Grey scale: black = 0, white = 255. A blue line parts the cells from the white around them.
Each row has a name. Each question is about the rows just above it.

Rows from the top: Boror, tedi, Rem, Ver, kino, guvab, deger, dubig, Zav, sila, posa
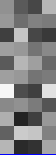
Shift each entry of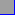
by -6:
[153]
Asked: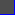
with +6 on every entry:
[83]
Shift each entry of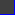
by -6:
[57]

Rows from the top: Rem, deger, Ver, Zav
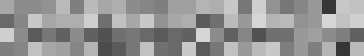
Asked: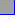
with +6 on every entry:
[166]
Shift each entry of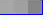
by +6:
[173 166 140]
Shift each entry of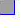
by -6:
[154]
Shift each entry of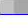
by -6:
[187 161]
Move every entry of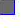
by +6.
[111]
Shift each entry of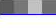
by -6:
[ 84 113 187 106]

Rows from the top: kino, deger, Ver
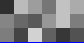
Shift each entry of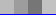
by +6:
[193 163 124 200]
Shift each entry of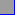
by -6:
[151]
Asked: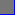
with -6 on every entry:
[112]
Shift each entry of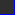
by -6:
[41]
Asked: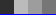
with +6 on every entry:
[ 53 193 163 124]
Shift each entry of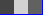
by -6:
[ 62 204  91]
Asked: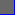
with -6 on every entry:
[98]

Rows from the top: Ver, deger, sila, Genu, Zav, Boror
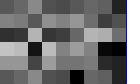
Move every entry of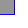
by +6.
[156]
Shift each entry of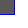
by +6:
[94]

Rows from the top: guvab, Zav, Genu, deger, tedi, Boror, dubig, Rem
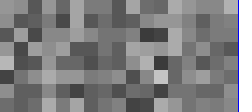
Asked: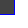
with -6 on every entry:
[61]
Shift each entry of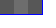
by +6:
[ 93 115  93]
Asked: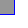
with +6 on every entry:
[156]
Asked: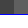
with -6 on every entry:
[61 89]
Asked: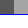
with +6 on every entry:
[ 93 171]
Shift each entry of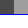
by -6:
[ 67 152]
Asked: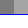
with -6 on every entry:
[117 159]

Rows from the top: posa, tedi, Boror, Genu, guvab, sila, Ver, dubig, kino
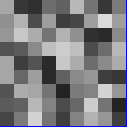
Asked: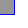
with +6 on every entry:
[156]
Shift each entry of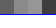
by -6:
[ 91 132 144  56]
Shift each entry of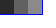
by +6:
[ 48 103 144]
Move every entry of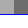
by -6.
[166 103]
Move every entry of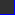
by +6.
[54]
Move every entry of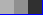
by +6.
[184 150  54]

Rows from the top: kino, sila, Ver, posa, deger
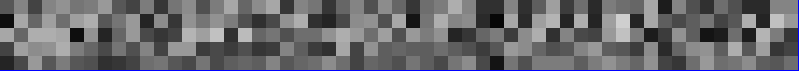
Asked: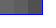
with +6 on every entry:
[108 100  86]
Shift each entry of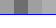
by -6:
[153 104 153 168]

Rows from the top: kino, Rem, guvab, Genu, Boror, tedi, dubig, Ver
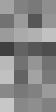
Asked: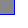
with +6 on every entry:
[142]
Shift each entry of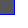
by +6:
[92]

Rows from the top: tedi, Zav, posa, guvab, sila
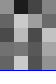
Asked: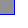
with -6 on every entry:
[140]
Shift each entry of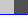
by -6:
[196  75]
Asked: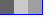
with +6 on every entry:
[106 208 165]
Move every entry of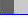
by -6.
[ 94 196]
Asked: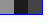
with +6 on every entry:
[152  34  74]

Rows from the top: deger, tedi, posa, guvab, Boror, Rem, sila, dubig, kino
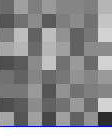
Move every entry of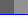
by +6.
[104 152]
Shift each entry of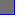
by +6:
[119]

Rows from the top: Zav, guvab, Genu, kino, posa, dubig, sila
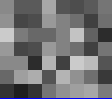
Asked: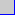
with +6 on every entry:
[209]
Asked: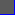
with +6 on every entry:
[96]
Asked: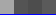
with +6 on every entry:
[173  90  83  96]
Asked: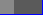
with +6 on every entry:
[143  96  96]

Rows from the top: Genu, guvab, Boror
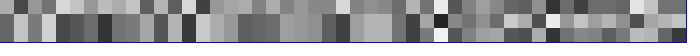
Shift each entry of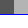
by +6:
[ 92 186]
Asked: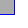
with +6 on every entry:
[178]
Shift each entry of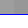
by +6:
[164 157]
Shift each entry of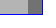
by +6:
[186 186 120]
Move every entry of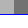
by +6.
[186 120]

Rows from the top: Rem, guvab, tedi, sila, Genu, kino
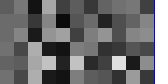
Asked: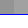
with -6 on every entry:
[142 155]
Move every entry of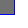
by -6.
[107]
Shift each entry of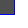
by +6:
[85]
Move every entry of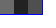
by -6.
[101  28  73]
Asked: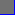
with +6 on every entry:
[119]
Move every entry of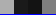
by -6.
[168  20  13 120]
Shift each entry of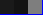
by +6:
[ 32  25 132]

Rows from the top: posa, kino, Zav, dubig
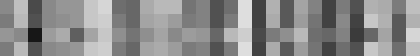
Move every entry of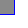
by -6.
[131]
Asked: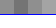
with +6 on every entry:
[149 122 149 170]
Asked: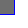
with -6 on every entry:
[104]
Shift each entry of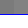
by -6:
[117 124]
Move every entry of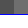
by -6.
[ 75 104]
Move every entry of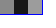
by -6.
[131  17 150]

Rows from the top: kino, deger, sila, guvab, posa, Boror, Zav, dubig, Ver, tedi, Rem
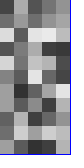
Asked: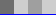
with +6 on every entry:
[116 212 165 212]
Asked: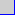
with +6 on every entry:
[212]
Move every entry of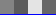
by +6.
[137  97 234 109]
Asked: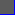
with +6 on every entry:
[97]

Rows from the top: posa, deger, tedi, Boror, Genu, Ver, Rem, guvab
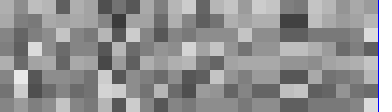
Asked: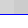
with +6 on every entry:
[218 210]
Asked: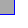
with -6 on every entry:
[163]
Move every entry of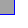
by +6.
[169]
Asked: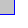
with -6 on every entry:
[190]
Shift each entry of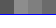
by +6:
[ 93 147 133 113]
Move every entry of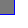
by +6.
[127]
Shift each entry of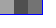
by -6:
[157  73 109]

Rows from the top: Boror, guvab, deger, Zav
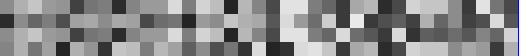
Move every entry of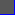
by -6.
[81]
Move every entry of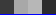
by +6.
[ 64 174 189  50]
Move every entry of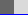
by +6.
[108 224]
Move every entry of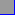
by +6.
[160]
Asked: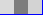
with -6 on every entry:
[212 119 205]
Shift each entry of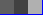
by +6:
[101  71 182]
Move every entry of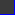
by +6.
[64]

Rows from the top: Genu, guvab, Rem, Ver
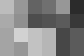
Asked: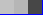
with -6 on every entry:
[188 176  65]
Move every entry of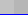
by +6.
[200 188]
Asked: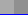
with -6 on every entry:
[164 138]

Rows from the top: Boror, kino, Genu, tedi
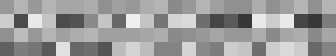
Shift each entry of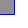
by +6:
[150]
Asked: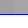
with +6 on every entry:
[166 172]

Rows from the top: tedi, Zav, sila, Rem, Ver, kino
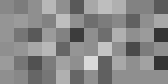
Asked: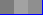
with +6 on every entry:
[130 168 149]
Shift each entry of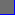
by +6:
[116]
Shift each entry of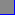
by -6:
[130]

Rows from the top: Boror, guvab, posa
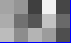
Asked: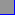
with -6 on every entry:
[143]
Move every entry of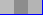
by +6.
[194 147 186]
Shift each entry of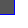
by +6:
[91]
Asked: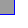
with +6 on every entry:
[162]

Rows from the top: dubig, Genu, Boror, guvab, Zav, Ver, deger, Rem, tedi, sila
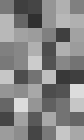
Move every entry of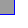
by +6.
[162]
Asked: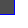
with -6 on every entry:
[71]
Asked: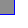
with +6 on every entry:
[147]
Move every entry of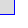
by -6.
[214]
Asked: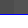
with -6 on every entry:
[71 77]

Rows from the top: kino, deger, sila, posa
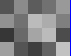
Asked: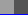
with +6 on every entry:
[165  90]
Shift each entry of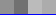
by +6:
[151 119 193 178]
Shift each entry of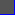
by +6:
[90]

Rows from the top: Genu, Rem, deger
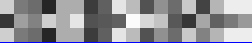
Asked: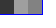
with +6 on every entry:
[ 60 165 136]
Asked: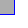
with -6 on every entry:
[167]
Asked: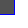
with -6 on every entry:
[76]
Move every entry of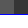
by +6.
[94 60]

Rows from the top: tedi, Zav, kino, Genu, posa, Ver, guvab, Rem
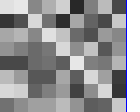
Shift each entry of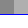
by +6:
[141 181]
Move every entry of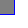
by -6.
[121]

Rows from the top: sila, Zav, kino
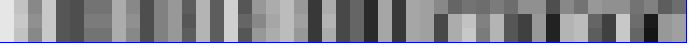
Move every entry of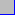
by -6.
[182]
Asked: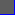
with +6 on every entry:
[99]
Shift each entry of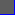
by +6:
[99]

